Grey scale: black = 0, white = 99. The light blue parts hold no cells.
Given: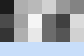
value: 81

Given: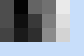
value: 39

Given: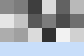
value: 85

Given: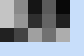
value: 8

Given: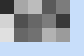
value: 73

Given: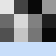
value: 26

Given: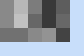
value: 48

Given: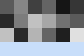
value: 39

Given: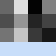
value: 86

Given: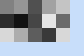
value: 31
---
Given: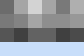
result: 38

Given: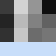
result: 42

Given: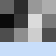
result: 80

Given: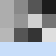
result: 20

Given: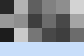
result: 46

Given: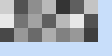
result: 41

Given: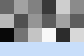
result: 76

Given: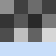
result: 38

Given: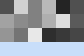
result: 90

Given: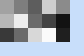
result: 84
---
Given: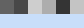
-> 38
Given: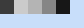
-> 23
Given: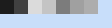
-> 11
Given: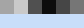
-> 64
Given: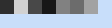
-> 18
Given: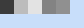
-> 23
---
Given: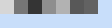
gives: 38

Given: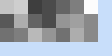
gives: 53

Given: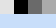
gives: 66

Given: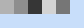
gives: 46

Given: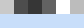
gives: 73

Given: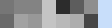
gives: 27

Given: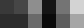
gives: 64

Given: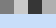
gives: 68

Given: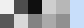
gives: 56

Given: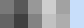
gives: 67
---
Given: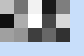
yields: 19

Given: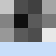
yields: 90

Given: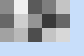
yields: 84

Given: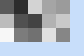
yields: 52

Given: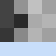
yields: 62

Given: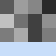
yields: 48

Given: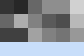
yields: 59

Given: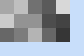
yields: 21

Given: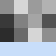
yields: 55
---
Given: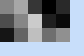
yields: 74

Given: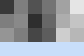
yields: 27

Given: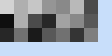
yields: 10

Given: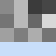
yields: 67

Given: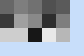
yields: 9

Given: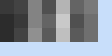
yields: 56
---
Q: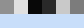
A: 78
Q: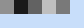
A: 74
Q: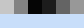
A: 39
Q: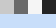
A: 95
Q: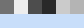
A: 79
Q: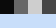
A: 80
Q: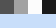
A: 98
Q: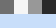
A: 59
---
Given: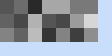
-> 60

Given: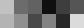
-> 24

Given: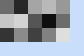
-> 6

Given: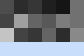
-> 48

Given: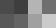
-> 70

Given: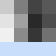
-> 16

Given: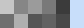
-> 47

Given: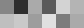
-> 82

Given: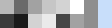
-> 99
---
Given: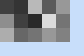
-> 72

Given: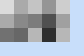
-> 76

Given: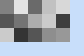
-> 41

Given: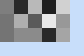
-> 72

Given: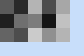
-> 70

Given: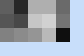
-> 68

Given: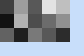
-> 34
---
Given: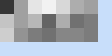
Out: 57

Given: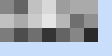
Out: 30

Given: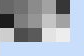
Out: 30

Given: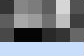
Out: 2

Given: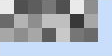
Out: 55

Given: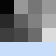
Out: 28
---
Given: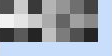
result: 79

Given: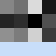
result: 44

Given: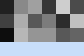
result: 53

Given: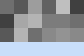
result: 34

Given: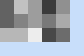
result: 75

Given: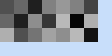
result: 40
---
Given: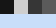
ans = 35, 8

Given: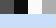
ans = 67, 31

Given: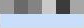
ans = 65, 60

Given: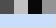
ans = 57, 30

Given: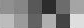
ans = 64, 73

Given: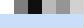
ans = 81, 99

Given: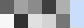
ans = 68, 96

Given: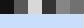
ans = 44, 7
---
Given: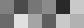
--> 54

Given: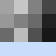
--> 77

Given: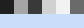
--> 81

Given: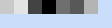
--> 43

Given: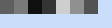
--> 80

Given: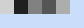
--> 50

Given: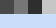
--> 46
